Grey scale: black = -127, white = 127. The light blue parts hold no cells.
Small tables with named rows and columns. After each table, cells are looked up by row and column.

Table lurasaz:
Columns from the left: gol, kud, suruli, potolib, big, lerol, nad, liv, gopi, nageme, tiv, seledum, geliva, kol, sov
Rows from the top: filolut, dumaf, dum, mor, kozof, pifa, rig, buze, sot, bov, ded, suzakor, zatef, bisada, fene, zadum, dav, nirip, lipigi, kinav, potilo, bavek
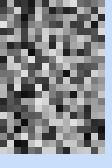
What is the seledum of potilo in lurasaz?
13
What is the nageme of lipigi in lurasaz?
50
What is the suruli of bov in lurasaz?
79
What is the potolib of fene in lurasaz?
34
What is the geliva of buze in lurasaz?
-51
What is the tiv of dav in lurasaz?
-75
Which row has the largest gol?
mor

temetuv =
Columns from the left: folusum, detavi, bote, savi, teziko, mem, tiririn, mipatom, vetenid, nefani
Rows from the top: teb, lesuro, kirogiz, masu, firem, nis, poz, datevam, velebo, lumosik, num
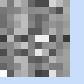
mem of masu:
-25
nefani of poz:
20
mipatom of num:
97
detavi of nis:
56
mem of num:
-63
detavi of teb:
-4
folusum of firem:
15
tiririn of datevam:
52
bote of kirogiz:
49
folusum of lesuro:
-8
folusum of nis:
-65
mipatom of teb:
84
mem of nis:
111
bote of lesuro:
6

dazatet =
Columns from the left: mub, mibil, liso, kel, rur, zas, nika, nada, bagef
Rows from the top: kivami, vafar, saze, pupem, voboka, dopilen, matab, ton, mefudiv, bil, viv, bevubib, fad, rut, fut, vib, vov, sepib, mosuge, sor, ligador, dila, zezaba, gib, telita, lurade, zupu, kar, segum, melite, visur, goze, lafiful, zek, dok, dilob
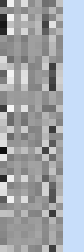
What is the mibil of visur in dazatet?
62
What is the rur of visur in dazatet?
5
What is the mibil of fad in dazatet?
60
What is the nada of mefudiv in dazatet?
19
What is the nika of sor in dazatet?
55
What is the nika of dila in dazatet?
-60
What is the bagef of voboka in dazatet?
52
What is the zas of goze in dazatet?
29

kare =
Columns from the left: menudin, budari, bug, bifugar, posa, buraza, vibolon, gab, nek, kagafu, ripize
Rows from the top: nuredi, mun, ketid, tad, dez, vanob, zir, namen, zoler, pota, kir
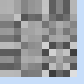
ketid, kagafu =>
-18
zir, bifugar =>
-5
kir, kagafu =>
-47
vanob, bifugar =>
43
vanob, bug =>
-27
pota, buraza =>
3

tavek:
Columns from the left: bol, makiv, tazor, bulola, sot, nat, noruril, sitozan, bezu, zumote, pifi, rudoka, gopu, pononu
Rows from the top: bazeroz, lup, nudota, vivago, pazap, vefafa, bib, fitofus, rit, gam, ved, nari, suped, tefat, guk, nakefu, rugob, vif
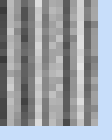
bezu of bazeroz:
38
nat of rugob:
70
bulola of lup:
-45
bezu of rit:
67
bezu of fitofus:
36
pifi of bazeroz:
29
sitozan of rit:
34
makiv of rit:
53
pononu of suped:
18
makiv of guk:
61
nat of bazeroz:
93
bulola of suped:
-50
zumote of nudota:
-30

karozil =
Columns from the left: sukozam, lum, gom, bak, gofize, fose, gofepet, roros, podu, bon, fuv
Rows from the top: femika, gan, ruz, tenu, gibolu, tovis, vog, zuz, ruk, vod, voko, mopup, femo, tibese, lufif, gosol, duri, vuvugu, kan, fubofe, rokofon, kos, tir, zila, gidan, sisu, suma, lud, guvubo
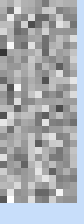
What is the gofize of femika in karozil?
46
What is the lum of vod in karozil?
23
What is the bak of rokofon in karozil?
25
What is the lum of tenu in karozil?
61
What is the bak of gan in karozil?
44
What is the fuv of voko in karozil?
33
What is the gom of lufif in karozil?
92
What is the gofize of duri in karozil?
59
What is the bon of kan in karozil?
52
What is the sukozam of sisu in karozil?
44

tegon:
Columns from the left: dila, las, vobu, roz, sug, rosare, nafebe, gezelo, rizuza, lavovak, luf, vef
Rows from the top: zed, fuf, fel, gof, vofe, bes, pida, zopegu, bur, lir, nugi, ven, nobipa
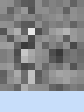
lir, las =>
27
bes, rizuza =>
22
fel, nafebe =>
5
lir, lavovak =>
14
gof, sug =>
-39
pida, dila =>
28
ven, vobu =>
28
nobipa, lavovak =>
-16
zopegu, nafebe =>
12
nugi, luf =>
26
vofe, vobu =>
47
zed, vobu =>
-14
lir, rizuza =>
-11
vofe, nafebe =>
-12

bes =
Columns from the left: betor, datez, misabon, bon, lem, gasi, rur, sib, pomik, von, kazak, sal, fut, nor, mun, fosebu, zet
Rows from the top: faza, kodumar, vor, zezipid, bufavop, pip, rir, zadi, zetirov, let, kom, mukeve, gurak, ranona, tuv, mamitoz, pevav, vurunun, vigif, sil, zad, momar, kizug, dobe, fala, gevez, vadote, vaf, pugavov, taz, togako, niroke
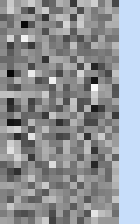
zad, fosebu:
51
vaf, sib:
32
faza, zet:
-56
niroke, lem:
-14
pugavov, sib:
59
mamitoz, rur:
5
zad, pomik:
-1
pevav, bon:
-25
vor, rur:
-76
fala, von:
-8
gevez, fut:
18
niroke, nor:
54
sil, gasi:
33
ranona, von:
-22
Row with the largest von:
zezipid

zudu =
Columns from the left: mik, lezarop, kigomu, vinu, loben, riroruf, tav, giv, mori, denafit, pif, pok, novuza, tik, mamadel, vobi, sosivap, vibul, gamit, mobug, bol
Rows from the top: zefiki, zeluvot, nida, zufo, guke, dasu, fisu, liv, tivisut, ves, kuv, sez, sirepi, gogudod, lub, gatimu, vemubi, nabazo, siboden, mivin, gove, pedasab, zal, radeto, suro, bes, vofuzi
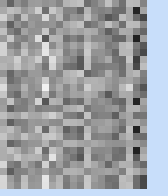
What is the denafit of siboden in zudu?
-30
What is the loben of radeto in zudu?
15
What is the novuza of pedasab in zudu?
52
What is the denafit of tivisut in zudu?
15
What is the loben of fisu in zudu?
15
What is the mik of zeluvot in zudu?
41

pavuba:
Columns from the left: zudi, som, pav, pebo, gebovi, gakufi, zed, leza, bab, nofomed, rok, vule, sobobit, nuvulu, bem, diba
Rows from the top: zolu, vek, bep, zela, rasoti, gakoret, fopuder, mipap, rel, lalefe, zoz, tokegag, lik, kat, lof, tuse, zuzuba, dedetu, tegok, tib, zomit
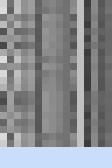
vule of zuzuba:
64
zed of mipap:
12
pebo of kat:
-14
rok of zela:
-4
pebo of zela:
11
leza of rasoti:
10
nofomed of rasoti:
-11
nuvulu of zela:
8
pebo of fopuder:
-19
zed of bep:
20
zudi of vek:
91
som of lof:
32
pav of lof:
-26
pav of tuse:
-1
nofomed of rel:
-13
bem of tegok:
-38
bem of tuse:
-34
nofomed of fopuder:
-11
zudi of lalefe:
13

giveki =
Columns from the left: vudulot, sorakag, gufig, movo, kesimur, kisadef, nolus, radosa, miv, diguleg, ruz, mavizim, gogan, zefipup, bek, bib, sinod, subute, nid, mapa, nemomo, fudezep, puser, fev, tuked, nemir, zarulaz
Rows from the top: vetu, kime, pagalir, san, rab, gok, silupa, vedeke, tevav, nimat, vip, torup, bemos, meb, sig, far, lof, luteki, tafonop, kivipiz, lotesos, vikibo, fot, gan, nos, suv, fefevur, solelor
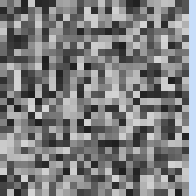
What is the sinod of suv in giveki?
84
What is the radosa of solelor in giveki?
-39
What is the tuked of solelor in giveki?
67
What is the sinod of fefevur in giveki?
-83
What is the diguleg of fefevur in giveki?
66
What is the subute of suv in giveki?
18
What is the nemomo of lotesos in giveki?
-35
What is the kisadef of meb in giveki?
57
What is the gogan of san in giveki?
-3
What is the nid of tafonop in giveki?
69
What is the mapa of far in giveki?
58

